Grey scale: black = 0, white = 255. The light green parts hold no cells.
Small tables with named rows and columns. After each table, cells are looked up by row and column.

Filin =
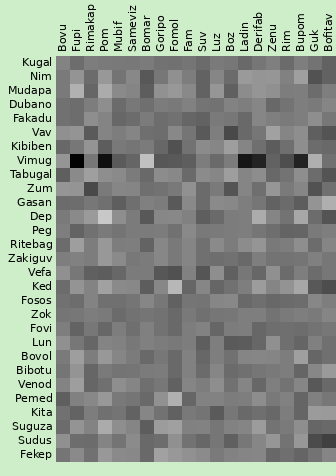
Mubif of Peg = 116
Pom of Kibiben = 93
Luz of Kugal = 122
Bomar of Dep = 88
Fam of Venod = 133
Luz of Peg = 122
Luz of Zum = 122
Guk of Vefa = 108
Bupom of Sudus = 151
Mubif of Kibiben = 121
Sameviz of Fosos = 117
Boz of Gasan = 136
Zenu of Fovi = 110
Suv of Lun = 94
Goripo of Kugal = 114
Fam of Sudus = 114
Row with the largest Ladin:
Nim

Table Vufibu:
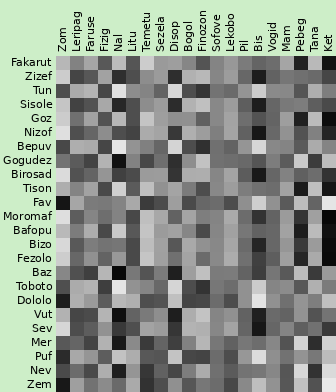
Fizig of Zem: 139
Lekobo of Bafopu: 161
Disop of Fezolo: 112
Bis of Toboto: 203
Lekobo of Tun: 106
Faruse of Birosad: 100
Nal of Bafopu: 201
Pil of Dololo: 145
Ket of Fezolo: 10
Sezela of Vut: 142
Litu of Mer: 138
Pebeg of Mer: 210
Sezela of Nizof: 164
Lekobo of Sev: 164
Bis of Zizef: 29
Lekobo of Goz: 163

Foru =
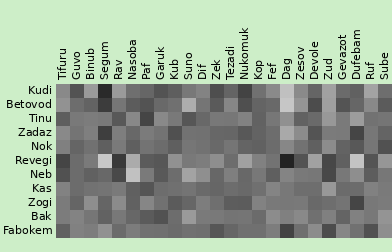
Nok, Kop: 97
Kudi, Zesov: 138
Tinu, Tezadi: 119
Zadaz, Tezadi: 102
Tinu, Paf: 69
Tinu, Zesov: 98
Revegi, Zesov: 83
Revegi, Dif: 125
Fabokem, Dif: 111
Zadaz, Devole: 84
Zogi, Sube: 123
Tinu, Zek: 120
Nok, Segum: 95
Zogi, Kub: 91
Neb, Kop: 120
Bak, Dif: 122
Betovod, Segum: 60
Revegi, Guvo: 108
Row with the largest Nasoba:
Neb

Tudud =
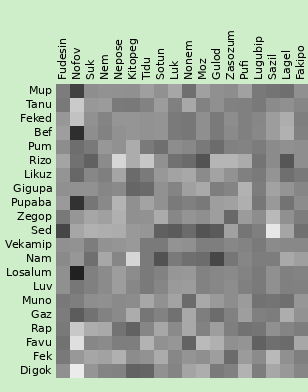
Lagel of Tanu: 144
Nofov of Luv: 119
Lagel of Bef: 177
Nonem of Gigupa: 160
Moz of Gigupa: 169
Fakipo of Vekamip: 136
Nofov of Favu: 223
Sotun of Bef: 148
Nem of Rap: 169
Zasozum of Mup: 141
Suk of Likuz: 135
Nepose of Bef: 145

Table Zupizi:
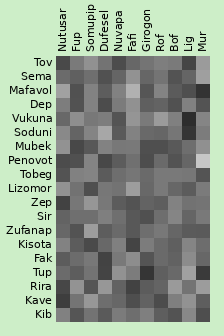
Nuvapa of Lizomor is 115
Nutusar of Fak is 92
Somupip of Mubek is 88
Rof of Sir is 110
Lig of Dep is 129
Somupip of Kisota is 74
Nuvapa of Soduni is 90
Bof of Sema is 83
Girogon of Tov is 116
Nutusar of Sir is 99
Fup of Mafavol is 81
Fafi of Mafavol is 177
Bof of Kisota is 95
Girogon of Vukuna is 122
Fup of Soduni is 100
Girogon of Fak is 84
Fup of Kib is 85
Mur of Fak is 103

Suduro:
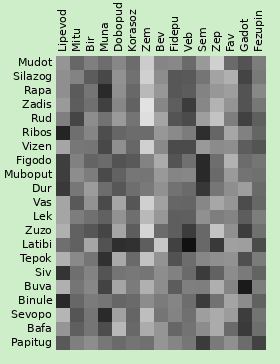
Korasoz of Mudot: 108
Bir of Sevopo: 117
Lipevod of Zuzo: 176
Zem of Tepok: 194
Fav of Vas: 150
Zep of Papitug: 122
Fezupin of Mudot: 125

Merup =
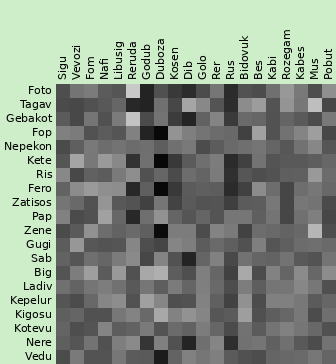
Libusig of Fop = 85
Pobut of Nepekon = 86
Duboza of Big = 175
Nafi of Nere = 81
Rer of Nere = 133
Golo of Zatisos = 83
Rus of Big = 65
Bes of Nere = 117
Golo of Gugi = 92
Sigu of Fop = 128
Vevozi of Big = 125
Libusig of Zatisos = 88
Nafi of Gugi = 83
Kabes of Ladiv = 135
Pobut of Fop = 71
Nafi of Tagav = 88
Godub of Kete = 112

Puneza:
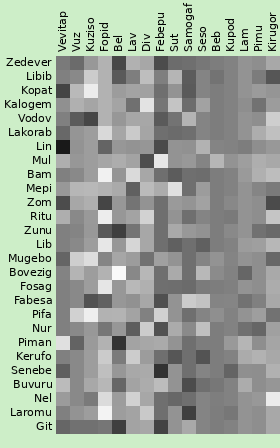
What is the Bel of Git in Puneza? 63
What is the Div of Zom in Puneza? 147
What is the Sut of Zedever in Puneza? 108
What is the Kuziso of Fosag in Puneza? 157
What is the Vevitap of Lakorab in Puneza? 104
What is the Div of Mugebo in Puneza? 113
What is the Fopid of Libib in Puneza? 178
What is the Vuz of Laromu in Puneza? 147
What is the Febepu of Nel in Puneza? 111
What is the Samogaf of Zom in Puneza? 148
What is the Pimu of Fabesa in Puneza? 128
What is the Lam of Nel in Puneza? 147
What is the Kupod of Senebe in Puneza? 100
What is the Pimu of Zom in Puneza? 142
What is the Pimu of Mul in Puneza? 174
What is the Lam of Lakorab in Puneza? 147
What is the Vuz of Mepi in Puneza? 182
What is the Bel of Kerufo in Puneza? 123
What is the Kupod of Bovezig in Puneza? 130
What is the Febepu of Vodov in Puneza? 90

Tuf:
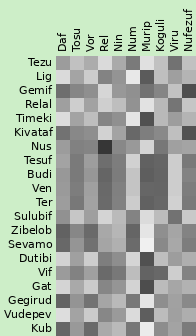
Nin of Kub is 186
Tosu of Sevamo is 149
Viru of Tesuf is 205
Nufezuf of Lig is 180
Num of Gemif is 144
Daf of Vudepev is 221
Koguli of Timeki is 185
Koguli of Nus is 119
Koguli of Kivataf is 137
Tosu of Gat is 169
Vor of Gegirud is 115
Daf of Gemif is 110
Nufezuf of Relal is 198
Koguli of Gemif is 133
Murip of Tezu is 224
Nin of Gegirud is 185
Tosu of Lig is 164
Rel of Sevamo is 165
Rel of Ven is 105

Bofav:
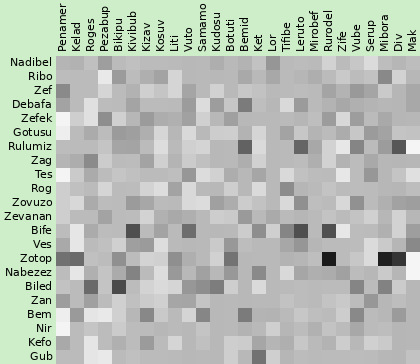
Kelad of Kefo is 187
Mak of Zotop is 245
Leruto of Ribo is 182
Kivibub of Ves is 159
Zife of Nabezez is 161
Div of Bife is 210
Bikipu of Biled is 75
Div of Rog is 182
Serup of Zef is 165
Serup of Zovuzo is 187
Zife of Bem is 205
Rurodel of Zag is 210
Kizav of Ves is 155
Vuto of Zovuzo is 217
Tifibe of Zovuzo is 217
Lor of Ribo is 168
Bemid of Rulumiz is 98
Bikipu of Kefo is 176
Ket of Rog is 218

